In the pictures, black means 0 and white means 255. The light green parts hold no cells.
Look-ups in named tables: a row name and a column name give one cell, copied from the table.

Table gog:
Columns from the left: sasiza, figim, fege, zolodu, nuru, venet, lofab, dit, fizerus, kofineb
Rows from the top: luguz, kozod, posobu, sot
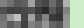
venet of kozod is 57
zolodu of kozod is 74
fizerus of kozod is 62
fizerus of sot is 88
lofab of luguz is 71
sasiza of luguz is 128
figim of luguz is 112
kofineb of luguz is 177
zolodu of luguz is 97
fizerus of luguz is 76
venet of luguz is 82
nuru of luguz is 162
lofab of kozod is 42
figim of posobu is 155
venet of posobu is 79
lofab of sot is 148
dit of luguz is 108
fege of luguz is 89
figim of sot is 92
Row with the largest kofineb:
luguz

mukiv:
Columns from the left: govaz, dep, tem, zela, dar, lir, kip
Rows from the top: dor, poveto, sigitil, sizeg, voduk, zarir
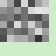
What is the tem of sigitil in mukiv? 86
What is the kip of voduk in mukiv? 160
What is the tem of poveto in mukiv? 160
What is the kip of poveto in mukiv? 225
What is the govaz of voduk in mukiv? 90
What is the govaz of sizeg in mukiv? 167
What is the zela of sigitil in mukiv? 114
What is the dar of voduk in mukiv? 151
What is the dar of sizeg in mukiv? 208
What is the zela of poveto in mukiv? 113
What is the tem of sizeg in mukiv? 217
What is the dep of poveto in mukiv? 131
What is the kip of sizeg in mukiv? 98
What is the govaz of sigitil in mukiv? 115
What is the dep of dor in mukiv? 158
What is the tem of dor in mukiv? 70
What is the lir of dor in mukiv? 160

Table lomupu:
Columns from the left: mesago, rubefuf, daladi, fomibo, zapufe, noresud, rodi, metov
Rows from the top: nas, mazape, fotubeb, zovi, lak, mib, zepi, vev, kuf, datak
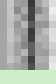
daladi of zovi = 150
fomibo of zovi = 180
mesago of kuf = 165
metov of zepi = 207
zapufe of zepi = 96
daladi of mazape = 137
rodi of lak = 187
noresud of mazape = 137
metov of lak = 220
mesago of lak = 165
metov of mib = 222
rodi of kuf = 173
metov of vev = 198
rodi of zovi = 150
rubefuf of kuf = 196
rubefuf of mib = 197

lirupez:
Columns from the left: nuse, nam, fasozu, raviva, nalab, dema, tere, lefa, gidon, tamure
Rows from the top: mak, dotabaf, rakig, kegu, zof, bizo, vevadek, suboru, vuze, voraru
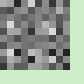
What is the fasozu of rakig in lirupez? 115
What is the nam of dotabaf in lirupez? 75
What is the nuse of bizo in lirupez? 137
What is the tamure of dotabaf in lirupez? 126
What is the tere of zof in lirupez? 159
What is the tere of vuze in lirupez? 155
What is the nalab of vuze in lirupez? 36
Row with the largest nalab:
mak

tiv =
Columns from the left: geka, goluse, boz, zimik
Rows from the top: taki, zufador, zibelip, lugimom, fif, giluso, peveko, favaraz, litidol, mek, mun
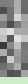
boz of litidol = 149
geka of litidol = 81
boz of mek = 174
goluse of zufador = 114
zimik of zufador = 105
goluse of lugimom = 79
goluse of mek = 131
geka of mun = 131
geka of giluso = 192

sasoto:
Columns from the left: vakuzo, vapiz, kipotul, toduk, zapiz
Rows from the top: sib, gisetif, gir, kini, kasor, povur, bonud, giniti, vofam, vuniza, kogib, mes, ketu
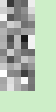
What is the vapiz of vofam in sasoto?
81
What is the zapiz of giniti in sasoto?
107
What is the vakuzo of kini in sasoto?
153
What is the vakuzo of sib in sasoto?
222
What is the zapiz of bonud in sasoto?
242
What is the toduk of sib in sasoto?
101
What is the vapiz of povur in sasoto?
76
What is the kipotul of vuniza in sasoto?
190
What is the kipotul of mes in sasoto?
180
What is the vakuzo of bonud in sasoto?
178
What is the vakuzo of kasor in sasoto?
179
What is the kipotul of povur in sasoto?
186
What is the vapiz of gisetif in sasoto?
184
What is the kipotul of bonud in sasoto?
185
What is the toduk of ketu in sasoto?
146
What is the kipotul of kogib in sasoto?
132
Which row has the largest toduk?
mes

